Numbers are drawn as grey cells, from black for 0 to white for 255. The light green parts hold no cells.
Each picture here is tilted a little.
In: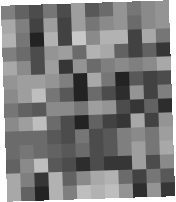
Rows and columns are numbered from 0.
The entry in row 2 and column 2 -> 35
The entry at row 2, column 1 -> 118
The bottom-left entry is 168
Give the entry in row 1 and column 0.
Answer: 168
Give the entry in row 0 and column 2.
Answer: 76
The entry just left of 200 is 66
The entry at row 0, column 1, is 98
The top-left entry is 127
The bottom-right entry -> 54
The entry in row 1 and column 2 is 66
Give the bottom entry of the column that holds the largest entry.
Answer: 190
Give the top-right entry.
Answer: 148
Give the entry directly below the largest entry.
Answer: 107
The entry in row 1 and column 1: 127
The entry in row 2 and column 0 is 178
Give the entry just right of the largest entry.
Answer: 138

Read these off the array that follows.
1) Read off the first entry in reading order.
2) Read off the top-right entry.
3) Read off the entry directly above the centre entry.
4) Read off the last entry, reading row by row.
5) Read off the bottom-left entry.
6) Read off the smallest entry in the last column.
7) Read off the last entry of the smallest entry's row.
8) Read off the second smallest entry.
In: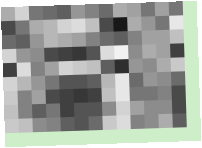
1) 172
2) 118
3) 84
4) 95
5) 201
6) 64
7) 231
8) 46

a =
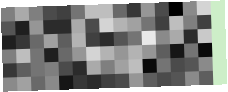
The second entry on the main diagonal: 31
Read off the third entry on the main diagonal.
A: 105
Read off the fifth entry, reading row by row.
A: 64
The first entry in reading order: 127
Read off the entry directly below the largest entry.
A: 150
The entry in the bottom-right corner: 94
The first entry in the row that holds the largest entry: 31
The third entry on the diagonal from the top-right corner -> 170
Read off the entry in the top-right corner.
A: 212
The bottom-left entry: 138
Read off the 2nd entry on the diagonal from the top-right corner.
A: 127
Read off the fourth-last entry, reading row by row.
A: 75
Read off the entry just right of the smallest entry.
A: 138
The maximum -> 233
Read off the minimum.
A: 0
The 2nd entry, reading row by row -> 170
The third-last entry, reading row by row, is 85
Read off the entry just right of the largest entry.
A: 138
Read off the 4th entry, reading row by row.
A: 75
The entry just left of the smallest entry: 75

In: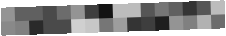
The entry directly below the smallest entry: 118
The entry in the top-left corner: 148
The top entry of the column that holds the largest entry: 148
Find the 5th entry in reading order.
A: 108
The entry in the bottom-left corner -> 137
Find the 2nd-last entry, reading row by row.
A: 178
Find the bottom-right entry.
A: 108
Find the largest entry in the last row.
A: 208
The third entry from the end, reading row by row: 128
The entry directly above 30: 118

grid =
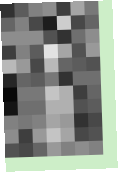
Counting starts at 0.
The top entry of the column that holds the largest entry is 141
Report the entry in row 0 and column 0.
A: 50
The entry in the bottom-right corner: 129
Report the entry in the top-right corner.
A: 120
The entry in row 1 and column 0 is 101
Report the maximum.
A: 226
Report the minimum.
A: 8
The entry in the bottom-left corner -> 82
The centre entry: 120
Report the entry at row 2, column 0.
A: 141
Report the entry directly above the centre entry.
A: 185
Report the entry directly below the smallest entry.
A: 20
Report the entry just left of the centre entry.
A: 92

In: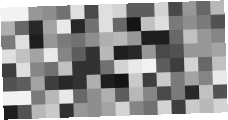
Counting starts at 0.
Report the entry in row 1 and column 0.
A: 175
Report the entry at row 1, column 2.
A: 40
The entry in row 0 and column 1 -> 242
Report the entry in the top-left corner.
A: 242
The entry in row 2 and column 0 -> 122
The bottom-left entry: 30
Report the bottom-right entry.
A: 211
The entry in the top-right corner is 184
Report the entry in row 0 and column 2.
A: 151
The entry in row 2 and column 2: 30
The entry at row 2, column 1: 223

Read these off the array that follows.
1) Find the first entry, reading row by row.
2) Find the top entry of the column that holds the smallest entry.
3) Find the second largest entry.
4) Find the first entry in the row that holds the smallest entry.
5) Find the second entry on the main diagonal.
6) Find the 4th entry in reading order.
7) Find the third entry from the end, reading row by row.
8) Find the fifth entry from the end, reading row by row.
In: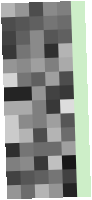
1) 180
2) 127
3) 212
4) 127
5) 86
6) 138
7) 180
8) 149

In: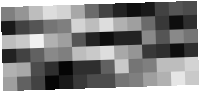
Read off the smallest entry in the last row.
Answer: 5
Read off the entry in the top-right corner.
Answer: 76
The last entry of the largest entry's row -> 117
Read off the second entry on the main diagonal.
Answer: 66
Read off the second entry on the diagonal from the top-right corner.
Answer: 14
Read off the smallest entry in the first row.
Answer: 14
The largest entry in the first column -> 189
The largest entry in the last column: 211
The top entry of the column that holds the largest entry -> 189
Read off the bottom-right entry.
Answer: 201
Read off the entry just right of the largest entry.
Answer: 177
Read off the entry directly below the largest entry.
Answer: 97
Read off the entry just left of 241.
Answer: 201
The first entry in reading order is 127
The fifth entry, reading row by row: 211
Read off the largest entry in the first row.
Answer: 221
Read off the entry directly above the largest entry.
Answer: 85
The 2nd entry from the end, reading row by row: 230
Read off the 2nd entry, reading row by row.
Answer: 149
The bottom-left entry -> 159
